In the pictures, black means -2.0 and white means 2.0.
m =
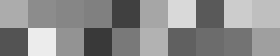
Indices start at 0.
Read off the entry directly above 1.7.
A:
0.2
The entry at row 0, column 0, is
0.7
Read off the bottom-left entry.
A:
-0.7
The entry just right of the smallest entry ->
-0.1
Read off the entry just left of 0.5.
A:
-0.2
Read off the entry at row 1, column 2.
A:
0.3

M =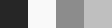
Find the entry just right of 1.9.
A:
0.2
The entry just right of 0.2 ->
1.0

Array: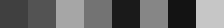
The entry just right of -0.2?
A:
-1.6
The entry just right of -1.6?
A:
0.1

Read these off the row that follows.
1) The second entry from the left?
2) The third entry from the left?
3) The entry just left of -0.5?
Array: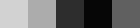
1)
0.7
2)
-1.3
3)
-1.9

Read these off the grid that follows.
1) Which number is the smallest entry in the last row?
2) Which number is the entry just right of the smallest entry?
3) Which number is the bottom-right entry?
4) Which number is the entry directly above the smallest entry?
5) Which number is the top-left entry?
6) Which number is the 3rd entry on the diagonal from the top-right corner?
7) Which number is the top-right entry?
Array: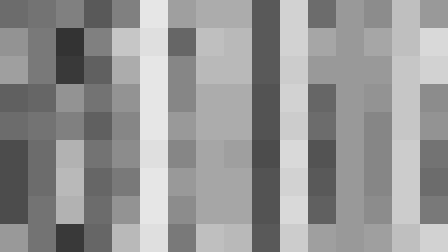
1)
-1.1
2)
0.0
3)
1.3
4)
0.0
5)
-0.3
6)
0.4
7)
0.4

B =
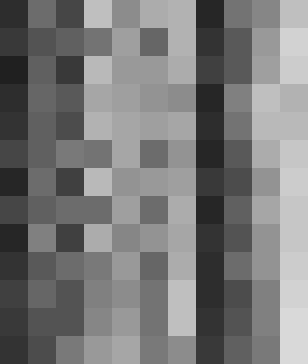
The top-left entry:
-1.3
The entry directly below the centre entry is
-0.3
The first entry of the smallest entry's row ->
-1.5
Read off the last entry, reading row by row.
1.4
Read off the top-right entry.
1.0
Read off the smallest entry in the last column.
0.8
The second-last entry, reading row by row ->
-0.1
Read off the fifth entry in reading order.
0.2
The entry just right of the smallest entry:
-0.5
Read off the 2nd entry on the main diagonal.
-0.7
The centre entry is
0.4
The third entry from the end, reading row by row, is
-0.5
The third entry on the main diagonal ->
-1.1
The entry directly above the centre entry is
-0.3
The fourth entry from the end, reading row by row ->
-1.1
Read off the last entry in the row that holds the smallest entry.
1.2
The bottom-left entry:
-1.2
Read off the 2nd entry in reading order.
-0.3

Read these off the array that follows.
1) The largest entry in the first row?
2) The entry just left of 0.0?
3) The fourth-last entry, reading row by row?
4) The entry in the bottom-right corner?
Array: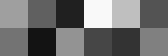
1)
1.9
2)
-1.2
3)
0.3
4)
0.0

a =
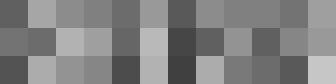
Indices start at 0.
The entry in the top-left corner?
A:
-0.5
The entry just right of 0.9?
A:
-0.9
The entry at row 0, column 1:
0.6
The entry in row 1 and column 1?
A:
-0.3
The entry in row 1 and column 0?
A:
-0.2
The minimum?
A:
-1.0
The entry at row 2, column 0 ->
-0.7
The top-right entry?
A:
0.5
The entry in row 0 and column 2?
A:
0.2
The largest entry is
1.1
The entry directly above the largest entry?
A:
0.4

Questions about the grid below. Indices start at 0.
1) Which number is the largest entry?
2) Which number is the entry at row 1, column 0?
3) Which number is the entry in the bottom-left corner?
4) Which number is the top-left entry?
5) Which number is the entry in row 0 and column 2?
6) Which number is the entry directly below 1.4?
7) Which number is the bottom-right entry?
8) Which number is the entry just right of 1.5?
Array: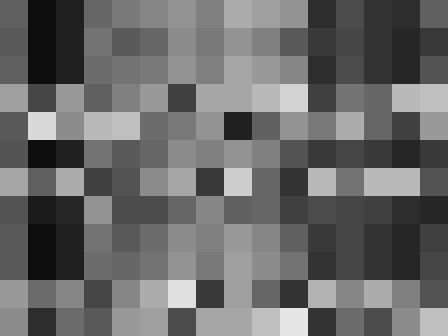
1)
1.6
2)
-0.6
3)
0.2
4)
-0.5
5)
-1.5
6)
-1.8
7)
1.0
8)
-1.1

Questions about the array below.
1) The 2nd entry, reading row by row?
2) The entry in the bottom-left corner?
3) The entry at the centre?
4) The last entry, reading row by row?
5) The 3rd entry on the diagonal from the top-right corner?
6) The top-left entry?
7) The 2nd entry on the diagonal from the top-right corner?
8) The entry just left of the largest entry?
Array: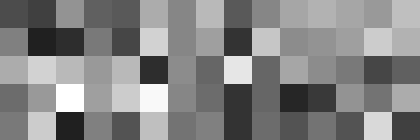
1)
-1.0
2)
-0.1
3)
-0.4
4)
-1.0
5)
-0.1
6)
-0.8
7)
1.2
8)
0.4
